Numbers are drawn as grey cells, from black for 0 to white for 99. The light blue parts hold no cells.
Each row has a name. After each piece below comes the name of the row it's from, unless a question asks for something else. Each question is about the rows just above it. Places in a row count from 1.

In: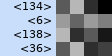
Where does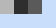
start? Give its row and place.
<138>, 1
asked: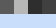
<36>
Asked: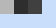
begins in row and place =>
<36>, 2
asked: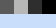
<134>

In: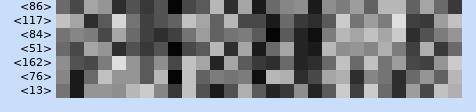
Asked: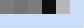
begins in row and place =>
<76>, 12
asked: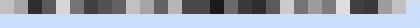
<117>
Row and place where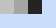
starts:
<162>, 10
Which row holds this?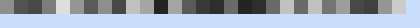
<162>
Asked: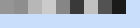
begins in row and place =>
<13>, 4
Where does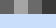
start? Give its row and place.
<86>, 26

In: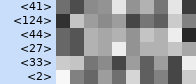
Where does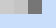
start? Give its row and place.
<33>, 1
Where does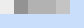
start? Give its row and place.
<27>, 5
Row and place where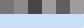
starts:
<33>, 3
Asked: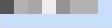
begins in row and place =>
<27>, 2
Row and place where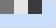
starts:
<41>, 8
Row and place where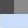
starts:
<41>, 2
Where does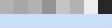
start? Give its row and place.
<44>, 3

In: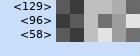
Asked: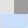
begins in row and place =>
<58>, 4
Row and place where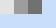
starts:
<58>, 4
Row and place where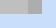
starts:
<129>, 3
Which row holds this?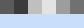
<58>
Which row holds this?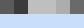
<129>
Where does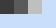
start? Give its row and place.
<96>, 1
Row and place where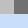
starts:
<96>, 3

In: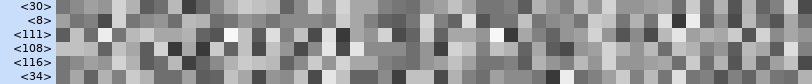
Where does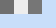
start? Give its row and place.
<111>, 3
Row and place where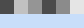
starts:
<108>, 15
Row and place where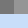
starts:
<8>, 13
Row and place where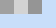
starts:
<111>, 38
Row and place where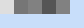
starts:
<34>, 45
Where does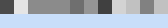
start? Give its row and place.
<108>, 21
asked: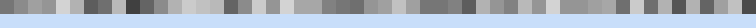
<116>

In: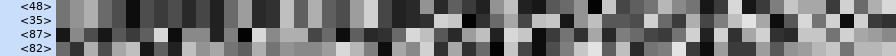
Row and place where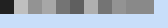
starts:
<82>, 9
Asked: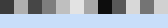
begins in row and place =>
<35>, 45
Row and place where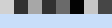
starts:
<82>, 27

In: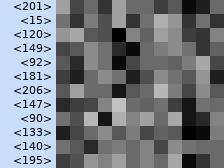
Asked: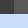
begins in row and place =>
<201>, 8
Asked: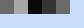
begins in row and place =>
<195>, 8
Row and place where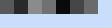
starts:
<92>, 1
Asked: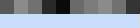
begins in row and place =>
<149>, 2
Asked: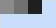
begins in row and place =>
<181>, 4

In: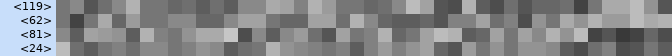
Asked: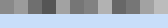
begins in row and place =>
<81>, 17
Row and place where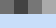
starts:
<119>, 37

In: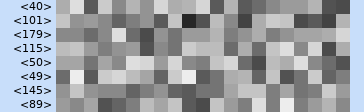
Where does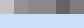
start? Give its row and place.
<145>, 2
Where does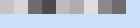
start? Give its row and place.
<50>, 12
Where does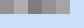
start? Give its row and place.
<179>, 14
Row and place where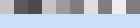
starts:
<89>, 9
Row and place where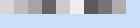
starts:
<49>, 5

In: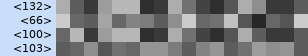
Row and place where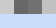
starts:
<66>, 10
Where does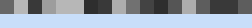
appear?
<100>

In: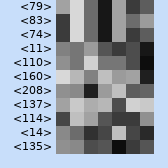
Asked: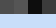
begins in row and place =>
<135>, 3
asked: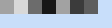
<79>
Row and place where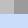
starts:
<160>, 4
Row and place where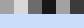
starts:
<79>, 1
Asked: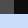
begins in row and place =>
<110>, 6
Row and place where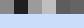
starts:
<208>, 2
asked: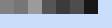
<11>

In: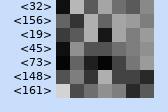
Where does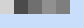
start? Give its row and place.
<161>, 1
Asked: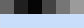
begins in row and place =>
<73>, 2
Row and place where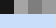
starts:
<19>, 4
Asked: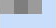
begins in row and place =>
<19>, 5

